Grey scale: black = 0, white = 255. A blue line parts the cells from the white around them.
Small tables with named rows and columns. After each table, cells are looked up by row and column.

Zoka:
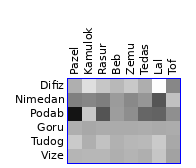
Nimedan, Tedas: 150
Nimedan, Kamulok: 134
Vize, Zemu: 180
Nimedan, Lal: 85
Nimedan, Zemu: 137
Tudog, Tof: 168
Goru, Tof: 172
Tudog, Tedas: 185
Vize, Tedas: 175
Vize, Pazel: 181
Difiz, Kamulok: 223
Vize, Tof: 162
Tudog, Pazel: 202
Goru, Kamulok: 168
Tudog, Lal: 202

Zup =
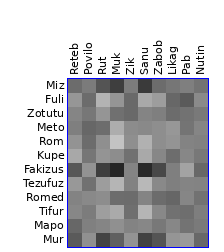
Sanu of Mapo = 135
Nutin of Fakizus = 104
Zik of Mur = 147
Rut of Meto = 109
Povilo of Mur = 144
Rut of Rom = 143
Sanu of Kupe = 169

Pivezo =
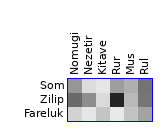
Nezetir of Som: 221
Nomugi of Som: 150
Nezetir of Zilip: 142
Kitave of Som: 230
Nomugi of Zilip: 106
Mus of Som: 176
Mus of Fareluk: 195
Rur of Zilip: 36
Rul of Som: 115
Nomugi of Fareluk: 210
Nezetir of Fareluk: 230
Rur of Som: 158
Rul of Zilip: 118
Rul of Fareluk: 163
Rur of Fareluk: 233
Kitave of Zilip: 218

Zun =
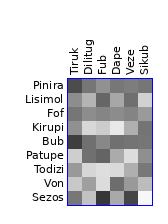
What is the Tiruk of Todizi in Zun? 153
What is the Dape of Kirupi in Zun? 232
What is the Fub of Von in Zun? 220
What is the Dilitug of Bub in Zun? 112
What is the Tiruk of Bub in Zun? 62
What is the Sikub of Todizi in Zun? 120
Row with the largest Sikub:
Sezos

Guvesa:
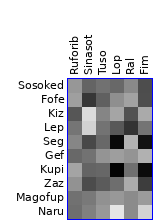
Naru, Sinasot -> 128
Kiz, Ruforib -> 86
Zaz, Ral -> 172
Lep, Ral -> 51
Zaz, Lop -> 110
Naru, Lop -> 229
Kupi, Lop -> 3
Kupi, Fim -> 11
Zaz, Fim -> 61
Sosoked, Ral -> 137
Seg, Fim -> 18
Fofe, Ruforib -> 159
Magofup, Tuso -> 145
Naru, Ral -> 139
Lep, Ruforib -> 117
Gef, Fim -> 177
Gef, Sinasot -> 114
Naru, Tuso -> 152
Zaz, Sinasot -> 76
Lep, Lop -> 88

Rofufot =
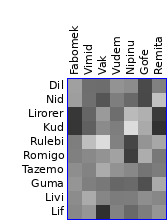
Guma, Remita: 170
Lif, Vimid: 150
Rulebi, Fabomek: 126
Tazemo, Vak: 171
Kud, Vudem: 126
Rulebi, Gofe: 148
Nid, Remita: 193
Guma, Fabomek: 149
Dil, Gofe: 74
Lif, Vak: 48
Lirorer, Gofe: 176
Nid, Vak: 85
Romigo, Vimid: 137
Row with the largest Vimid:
Rulebi

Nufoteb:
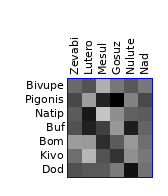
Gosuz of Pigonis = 0
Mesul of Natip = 197
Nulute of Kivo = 144
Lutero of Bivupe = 83
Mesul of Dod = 90
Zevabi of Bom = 156
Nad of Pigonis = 73
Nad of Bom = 111
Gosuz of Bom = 92
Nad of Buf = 100
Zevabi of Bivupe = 105
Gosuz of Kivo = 51
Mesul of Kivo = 82
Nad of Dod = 114
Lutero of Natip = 24
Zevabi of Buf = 82

